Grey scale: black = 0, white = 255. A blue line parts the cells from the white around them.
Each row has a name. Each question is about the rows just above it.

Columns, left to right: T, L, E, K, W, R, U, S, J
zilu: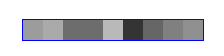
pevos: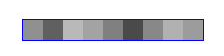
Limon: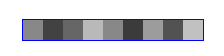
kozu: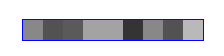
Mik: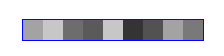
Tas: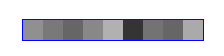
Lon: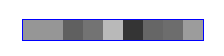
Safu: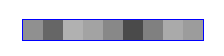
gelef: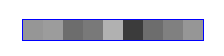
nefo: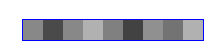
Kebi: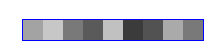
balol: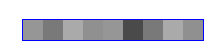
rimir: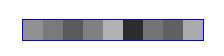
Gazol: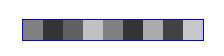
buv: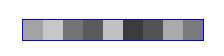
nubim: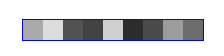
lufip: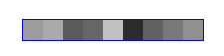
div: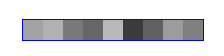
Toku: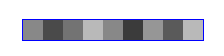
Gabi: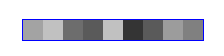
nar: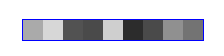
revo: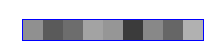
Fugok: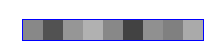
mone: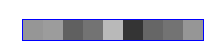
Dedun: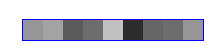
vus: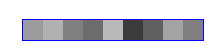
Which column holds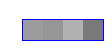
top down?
J
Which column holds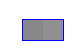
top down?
U

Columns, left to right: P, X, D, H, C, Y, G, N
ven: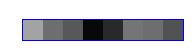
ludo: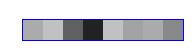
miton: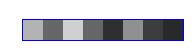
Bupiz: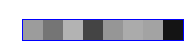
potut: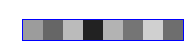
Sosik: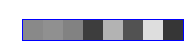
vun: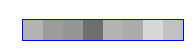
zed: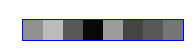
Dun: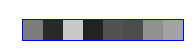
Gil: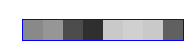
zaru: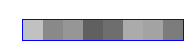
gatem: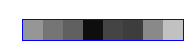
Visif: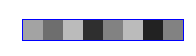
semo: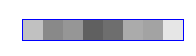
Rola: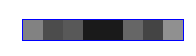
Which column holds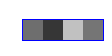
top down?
N
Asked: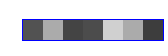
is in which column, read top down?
Y
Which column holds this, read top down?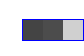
Y

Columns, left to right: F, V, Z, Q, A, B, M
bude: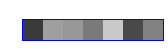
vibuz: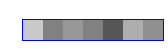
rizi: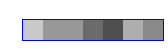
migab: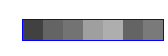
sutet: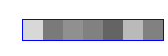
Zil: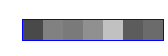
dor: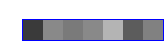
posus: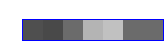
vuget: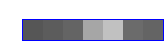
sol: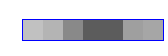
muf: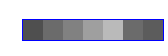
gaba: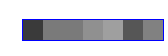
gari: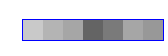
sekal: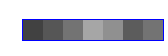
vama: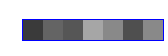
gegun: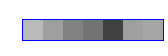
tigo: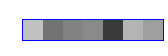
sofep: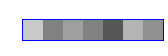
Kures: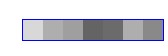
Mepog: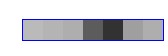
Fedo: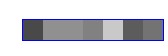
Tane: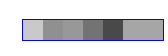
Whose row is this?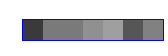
gaba
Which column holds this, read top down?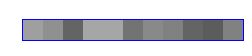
Q

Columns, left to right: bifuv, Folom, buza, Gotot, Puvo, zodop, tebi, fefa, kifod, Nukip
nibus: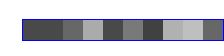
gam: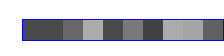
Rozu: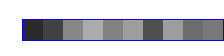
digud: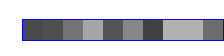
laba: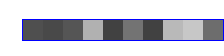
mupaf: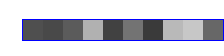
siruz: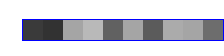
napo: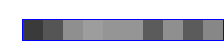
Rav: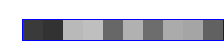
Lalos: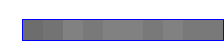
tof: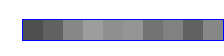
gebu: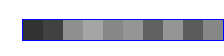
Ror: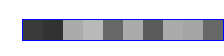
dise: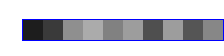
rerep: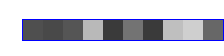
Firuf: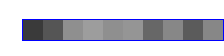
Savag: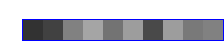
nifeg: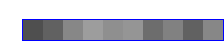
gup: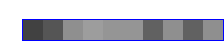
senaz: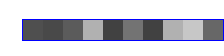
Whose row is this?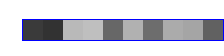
Rav
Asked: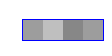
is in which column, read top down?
fefa

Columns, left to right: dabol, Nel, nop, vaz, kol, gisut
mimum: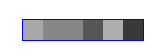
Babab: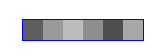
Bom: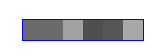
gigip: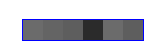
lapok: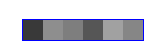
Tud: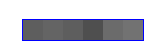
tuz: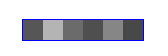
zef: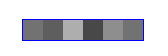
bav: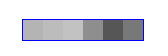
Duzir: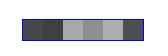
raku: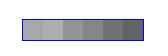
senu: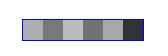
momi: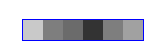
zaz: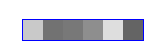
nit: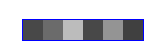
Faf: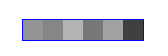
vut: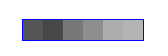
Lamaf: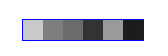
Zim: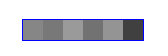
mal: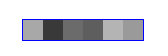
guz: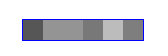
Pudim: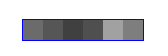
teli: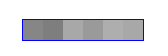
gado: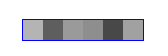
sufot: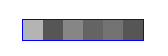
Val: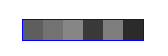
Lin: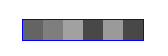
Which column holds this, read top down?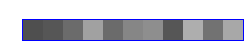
kol
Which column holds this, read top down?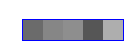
kol
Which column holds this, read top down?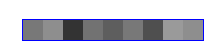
vaz
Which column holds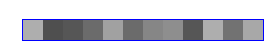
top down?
kol
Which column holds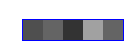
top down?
gisut
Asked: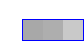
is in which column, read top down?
dabol
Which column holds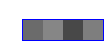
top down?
Nel

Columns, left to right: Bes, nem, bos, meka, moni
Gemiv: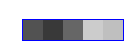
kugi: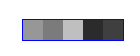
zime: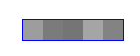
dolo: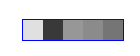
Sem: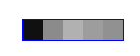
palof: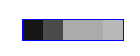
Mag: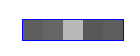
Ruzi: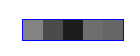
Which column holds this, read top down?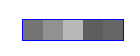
moni
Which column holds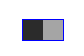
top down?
meka
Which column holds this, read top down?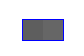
moni

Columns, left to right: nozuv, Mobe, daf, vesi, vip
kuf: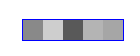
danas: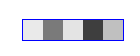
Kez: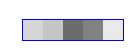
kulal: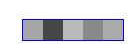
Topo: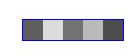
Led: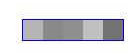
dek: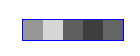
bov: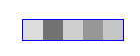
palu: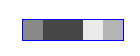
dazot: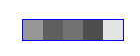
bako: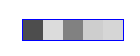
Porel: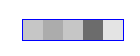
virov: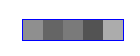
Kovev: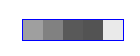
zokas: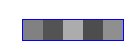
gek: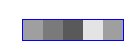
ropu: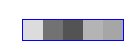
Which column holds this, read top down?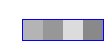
nozuv
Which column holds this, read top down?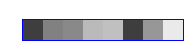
vesi
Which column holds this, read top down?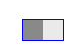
nozuv
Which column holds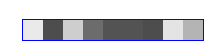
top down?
vesi
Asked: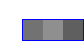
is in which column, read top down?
daf
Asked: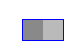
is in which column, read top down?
vesi
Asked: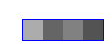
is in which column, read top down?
Mobe

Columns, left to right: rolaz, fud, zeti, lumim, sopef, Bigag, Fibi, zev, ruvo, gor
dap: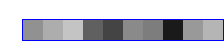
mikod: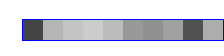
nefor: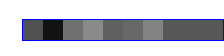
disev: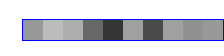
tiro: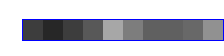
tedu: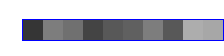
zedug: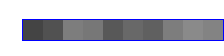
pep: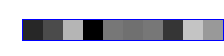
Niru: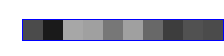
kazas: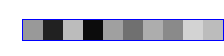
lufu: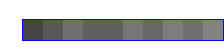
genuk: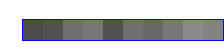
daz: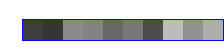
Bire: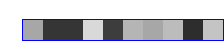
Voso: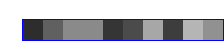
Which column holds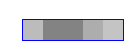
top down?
gor
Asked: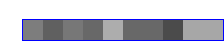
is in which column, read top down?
Fibi
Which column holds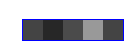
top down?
rolaz
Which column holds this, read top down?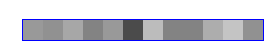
gor
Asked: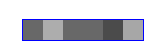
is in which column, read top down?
Fibi
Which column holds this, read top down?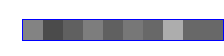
Fibi

